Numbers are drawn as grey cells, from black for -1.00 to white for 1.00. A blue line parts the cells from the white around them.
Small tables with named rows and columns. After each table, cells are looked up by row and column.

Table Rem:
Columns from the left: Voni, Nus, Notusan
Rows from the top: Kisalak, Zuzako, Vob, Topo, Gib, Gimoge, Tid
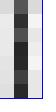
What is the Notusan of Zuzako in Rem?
0.91
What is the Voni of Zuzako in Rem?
0.84
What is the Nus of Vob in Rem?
-0.38
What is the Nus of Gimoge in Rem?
-0.50
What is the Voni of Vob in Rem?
0.83
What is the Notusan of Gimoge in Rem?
0.81
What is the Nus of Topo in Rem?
-0.70
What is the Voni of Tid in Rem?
0.75
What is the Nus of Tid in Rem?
-0.68
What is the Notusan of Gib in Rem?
0.91
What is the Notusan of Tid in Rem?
0.81
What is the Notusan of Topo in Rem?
0.86
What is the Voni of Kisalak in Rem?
0.71
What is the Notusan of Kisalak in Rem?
0.71
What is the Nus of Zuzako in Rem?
-0.62
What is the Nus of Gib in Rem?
-0.68
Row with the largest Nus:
Kisalak

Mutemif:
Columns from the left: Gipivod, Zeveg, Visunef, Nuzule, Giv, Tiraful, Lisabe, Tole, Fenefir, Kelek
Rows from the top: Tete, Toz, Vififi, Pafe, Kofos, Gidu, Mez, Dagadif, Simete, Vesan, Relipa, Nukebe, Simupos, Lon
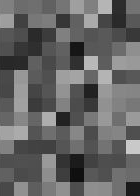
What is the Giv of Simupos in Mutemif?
-0.51
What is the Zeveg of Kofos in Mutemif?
-0.68
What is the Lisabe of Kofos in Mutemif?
0.44
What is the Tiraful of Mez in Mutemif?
-0.36
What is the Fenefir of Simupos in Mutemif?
-0.11
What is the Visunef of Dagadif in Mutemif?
-0.54
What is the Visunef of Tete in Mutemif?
-0.13
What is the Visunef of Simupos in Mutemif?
-0.39
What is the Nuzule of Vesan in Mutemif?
-0.13
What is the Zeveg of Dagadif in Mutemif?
0.26
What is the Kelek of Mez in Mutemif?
0.04
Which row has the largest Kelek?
Relipa

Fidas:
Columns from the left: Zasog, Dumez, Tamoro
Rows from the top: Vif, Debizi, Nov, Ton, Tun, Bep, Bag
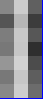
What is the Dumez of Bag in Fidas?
0.61
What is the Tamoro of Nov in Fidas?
-0.32
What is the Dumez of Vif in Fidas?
0.60
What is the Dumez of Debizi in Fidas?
0.43
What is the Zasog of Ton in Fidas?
-0.06
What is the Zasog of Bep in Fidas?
-0.06
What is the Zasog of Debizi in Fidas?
-0.33
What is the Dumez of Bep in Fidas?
0.55
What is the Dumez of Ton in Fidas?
0.55
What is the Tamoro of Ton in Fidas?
-0.63
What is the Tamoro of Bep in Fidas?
-0.26
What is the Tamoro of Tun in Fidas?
-0.40
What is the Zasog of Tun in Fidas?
0.18
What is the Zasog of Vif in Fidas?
0.06
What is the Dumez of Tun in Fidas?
0.65
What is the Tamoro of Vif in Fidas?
-0.25
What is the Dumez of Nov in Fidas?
0.57
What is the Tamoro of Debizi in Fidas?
-0.53
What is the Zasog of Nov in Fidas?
-0.02

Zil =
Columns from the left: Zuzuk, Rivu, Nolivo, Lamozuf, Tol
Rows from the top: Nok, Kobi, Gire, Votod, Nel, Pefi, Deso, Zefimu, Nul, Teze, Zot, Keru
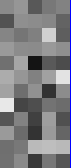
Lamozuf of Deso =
-0.61
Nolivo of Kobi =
0.10
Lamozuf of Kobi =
0.06
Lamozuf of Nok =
-0.06
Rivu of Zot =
-0.06
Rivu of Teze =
-0.16
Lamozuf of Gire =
0.63
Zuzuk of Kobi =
-0.36
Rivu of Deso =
-0.14
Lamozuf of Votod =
0.20
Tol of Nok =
0.02
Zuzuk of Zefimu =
0.82
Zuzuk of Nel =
-0.12
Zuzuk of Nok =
0.08
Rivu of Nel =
0.30
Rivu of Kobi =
0.12
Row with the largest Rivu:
Nel

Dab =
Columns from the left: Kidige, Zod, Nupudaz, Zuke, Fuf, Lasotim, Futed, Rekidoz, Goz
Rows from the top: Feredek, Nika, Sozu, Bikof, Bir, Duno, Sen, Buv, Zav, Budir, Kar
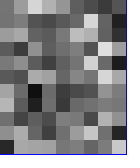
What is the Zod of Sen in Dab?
-0.16
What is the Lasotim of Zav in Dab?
-0.05
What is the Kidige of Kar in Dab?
-0.69
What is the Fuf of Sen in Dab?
-0.52
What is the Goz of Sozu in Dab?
-0.62
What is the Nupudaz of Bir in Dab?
-0.28
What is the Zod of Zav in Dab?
-0.47
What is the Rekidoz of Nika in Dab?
-0.22
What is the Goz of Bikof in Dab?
0.23
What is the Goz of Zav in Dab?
0.14
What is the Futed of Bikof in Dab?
-0.36
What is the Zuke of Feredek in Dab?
0.39
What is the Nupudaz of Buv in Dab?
-0.76
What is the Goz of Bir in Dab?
-0.78
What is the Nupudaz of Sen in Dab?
-0.88
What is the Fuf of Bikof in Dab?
-0.13
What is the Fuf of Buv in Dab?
-0.55

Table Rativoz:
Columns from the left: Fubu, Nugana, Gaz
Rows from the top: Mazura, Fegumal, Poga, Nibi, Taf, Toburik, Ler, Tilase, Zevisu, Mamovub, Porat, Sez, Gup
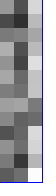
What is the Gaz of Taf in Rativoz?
0.75
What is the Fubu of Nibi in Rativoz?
0.37
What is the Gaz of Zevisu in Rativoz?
-0.16
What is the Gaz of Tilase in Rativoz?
-0.04
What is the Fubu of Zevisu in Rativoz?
0.07
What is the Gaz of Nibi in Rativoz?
0.46
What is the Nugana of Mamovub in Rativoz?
-0.20
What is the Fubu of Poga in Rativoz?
-0.04
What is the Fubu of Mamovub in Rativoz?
-0.36
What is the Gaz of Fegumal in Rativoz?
0.46
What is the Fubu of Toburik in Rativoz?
0.31
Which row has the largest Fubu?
Nibi

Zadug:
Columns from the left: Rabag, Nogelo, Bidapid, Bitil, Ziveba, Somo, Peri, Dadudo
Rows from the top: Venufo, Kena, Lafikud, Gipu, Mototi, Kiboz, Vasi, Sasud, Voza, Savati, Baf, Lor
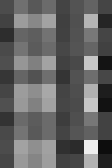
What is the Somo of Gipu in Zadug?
-0.34
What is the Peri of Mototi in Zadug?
0.55
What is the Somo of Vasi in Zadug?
-0.39
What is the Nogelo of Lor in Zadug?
0.20
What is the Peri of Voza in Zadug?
-0.07
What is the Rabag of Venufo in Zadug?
-0.40
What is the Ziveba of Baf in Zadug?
-0.62
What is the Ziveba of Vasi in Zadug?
-0.47
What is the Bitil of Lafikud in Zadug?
-0.10
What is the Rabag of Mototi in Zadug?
-0.38
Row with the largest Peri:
Baf

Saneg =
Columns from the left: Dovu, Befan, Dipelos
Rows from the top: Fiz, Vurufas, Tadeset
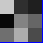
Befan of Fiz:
-0.63
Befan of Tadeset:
0.36
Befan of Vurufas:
0.03
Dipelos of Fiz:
-0.76
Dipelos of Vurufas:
-0.20
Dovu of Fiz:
0.58
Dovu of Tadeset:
-0.13
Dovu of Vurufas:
-0.94
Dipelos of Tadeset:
-0.41
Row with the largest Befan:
Tadeset

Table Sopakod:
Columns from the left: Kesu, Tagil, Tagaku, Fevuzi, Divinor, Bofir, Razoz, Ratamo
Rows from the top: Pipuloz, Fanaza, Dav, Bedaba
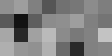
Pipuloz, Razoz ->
0.10
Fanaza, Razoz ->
0.00
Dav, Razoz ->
0.02
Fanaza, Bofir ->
0.24
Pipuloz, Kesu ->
0.13
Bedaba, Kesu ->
0.37
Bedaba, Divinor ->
-0.17

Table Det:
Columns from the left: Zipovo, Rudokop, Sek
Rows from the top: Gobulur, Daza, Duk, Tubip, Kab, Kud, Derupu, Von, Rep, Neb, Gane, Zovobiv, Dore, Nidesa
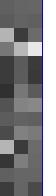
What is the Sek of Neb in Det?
-0.04
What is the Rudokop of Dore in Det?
-0.20
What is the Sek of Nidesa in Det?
-0.42
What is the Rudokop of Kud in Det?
-0.28
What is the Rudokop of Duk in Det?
-0.53
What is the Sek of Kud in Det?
-0.55
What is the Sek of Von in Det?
0.07
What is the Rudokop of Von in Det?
0.03
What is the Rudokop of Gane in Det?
-0.54
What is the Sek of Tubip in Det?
0.82
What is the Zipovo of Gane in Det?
0.42
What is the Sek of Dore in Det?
-0.20
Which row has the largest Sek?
Tubip

